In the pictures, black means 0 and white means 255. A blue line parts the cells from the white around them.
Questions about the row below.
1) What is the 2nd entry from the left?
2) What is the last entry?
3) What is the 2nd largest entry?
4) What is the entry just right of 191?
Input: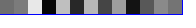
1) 123
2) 116
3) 191
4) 40
